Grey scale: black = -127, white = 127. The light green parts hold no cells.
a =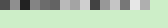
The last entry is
47
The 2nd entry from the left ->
15
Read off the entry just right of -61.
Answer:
24
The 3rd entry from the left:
-93

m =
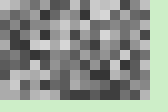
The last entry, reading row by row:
53
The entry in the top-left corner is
74
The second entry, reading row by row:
53
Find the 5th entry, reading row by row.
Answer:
31
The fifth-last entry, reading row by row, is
-65
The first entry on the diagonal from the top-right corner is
64
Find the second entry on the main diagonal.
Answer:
-24
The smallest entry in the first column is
-45
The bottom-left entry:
43
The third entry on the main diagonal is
-56
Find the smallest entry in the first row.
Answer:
-56
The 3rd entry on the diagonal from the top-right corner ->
-14
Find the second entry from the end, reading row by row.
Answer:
-45
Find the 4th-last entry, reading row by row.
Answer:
-65
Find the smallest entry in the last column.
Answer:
-56

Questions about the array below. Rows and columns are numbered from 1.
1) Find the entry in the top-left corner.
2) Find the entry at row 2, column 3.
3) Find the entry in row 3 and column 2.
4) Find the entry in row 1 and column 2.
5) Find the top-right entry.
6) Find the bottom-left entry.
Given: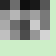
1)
-92
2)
3
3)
-18
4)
-18
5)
-41
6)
64

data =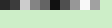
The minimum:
-110
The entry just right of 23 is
120

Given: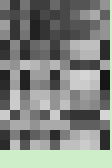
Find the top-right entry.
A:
19
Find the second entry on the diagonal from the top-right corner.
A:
42
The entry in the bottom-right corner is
-85
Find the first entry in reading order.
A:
8
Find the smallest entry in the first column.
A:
-94
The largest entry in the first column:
75
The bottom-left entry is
-85
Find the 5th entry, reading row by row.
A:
-65
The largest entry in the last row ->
75
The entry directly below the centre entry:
-65
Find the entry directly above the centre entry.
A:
54
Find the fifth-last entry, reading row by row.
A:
63
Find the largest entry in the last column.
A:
85
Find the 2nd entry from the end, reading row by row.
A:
63
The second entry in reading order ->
-75

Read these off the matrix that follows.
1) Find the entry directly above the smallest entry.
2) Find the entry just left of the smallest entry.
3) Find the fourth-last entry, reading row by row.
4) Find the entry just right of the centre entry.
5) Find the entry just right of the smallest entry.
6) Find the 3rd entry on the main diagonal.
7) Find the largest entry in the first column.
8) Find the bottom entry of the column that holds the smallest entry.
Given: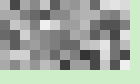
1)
60
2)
-1
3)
-56
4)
41
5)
-56
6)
51
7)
60
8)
30

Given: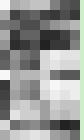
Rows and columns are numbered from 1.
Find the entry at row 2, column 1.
44
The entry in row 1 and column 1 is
119
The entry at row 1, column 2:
44
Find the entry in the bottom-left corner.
44
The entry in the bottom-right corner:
-19
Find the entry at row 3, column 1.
-10
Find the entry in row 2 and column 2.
-61
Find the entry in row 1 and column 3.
55
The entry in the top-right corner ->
-50

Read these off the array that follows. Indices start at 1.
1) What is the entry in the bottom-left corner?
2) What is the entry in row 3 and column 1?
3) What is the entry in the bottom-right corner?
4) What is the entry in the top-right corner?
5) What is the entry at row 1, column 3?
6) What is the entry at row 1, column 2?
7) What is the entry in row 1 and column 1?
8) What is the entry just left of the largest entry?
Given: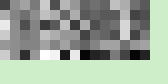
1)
75
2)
105
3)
-92
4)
-38
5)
34
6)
14
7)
-60
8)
23
